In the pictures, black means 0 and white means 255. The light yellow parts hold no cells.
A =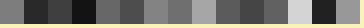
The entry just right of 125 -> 41
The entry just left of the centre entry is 131
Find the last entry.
152
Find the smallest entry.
19

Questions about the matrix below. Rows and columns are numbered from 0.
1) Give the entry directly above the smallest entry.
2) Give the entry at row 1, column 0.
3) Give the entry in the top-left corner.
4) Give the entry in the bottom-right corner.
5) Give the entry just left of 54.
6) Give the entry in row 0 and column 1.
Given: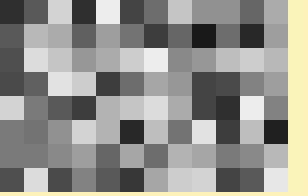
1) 144
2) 88
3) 47
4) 231
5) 88
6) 88

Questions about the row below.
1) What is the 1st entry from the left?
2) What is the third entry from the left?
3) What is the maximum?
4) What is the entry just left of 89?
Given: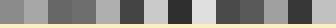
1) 138
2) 102
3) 223
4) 74

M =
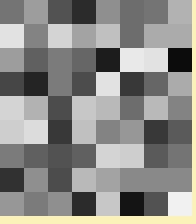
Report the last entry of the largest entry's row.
241
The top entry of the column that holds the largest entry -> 178
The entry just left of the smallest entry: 226
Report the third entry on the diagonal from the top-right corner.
233
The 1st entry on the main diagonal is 116
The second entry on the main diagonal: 131
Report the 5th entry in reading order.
143
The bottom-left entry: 151
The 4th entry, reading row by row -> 43
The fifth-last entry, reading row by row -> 43
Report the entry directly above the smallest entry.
171
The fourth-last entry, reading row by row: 199
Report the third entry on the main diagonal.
123
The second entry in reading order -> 157
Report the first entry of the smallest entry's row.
157
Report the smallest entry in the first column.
49
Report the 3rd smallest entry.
28
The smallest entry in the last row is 20

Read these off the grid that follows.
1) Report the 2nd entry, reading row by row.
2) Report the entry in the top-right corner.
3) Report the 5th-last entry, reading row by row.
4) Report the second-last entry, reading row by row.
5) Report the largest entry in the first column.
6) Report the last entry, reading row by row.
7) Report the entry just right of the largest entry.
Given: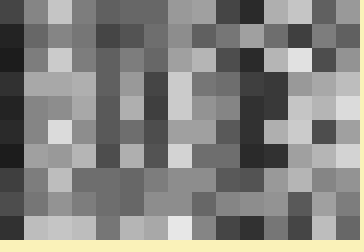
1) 133
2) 153
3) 49
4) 189
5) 77
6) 103
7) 133
